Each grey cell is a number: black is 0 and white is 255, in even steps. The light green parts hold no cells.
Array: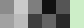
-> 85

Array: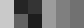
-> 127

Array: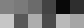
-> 8

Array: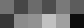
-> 121

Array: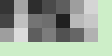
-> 94

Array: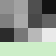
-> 127

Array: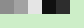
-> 45
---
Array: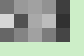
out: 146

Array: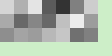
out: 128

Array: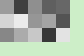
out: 95

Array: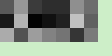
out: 143

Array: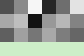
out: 110

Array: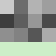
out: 179
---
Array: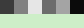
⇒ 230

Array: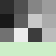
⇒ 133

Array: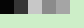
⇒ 199

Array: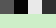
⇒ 233

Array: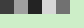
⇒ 35

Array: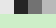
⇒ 114
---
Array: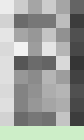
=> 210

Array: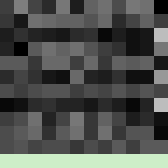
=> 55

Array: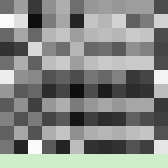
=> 250

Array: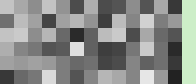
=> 112

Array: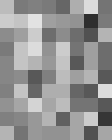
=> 204

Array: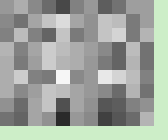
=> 137

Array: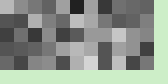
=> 84

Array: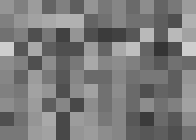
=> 128
